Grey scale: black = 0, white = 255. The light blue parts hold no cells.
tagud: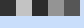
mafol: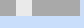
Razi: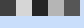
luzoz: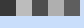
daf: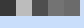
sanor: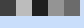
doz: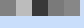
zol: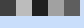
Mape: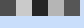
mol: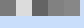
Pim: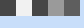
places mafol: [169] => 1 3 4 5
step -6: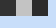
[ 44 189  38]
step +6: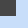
[76]

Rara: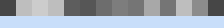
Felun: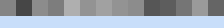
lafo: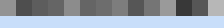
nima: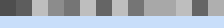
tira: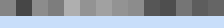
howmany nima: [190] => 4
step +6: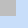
[196]
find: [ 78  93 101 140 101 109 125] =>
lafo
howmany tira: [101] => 1
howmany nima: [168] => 2

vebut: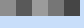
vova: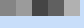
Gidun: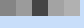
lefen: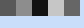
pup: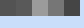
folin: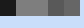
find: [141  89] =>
vebut
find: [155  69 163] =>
Gidun
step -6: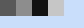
[ 83 135  12 192]
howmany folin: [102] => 1
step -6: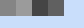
[127 149  63  90]

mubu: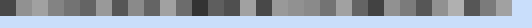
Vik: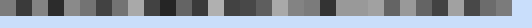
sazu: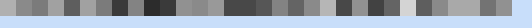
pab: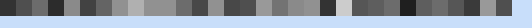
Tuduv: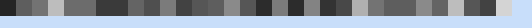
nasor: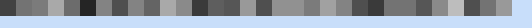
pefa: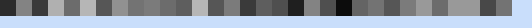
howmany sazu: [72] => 3
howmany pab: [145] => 5

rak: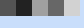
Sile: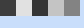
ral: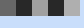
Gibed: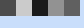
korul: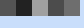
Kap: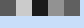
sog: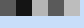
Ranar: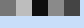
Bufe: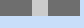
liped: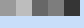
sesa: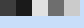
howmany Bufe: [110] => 4
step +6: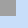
[166]
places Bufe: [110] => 1 2 4 5
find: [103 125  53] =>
liped
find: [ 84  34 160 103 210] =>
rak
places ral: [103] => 1

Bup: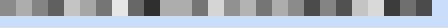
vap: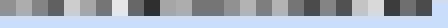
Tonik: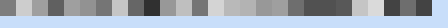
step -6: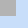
[173]
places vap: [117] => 7 13 14 19

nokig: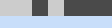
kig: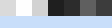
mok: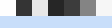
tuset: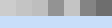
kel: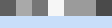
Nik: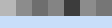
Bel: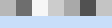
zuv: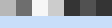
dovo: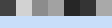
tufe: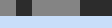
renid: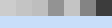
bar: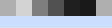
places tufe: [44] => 2 6 7
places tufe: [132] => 1 3 4 5
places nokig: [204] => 1 2 4
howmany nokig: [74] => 4
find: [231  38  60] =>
mok
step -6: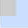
[198]

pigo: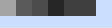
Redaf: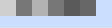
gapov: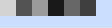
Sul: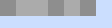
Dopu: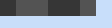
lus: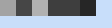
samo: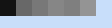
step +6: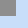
[148]
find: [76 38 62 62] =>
pigo
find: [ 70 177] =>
lus
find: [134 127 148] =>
samo
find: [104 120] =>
samo
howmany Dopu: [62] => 0
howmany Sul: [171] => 3

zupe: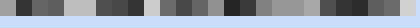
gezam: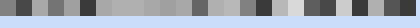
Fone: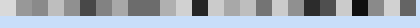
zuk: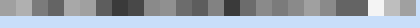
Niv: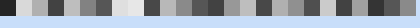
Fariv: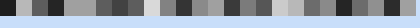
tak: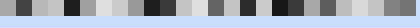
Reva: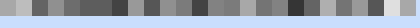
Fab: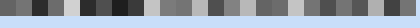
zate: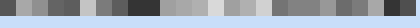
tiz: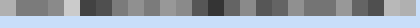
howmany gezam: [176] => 4
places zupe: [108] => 11 25
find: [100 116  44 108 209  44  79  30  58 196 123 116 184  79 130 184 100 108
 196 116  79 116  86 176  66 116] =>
Fab
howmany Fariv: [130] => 1
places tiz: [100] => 15 18 23
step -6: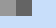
[146  94]
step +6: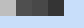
[196  85  78  58]

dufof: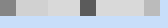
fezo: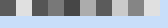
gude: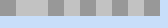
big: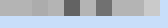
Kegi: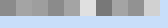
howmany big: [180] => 6
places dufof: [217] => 4 5 7 8 9
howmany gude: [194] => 5
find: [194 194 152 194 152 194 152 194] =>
gude
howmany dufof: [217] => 5
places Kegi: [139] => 1 4
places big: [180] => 1 2 4 6 8 9

